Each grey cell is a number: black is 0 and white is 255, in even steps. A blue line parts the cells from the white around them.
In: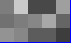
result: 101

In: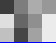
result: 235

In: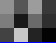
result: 47

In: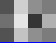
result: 176

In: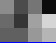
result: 213

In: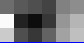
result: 181
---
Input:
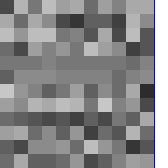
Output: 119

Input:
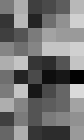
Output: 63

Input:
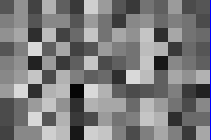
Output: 66

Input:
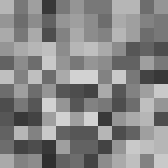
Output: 159

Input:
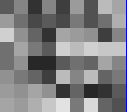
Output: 50

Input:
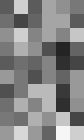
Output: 91

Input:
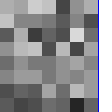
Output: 205

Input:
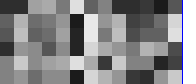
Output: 161

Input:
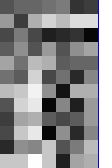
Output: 102
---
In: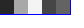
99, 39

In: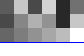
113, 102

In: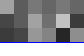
102, 59

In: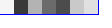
224, 245

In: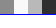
47, 139

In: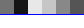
85, 114

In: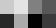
88, 40
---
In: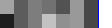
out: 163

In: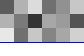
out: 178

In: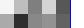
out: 245

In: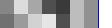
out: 134

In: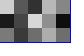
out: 26

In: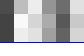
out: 67

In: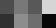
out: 77
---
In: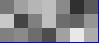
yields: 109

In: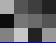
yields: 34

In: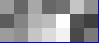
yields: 197

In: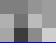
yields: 139

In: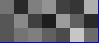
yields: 127

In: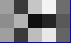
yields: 189

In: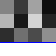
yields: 75

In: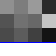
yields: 64
